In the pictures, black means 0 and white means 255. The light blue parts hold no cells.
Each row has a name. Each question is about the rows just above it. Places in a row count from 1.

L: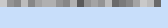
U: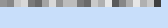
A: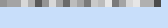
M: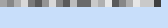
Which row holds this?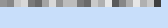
U
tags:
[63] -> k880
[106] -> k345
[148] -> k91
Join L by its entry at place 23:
k345
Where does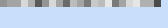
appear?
A
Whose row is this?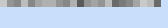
L

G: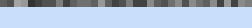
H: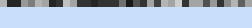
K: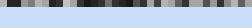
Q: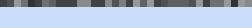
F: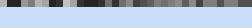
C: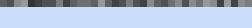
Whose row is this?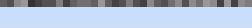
C
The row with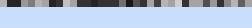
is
H
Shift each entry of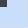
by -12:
[54]
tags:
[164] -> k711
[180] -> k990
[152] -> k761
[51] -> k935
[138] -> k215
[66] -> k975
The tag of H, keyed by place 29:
k711
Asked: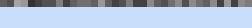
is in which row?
G

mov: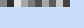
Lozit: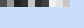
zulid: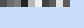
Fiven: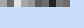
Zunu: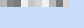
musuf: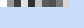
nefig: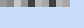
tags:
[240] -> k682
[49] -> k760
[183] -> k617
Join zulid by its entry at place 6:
k682
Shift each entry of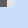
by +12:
[104 239]

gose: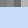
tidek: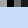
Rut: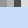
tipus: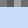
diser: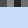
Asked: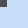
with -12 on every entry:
[65]
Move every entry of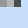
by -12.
[138 168  65]

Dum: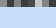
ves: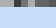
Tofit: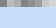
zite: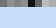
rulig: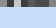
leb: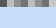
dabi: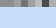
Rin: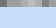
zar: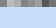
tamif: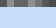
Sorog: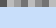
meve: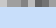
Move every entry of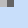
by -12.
[176  88]
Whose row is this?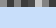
Dum
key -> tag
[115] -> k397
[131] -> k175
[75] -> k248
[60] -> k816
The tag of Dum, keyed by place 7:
k175
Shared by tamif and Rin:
[115]
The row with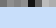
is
zite

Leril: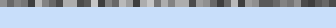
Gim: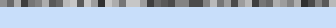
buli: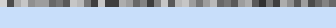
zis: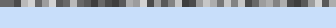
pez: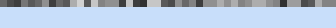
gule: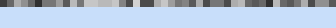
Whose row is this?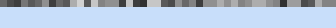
pez
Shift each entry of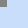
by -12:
[119]
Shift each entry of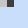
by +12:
[210  74]
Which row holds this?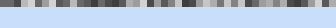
zis

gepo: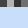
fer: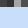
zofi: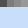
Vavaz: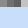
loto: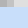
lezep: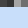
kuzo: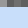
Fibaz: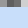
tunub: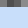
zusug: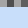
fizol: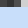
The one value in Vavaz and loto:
[195]
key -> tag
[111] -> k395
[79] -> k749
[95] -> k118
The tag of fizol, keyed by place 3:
k749
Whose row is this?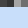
lezep
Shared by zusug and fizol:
[79]

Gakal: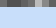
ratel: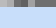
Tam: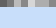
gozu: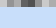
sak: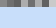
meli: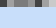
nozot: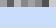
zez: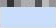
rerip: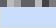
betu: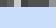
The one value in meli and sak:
[202]
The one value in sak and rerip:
[97]
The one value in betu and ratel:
[97]

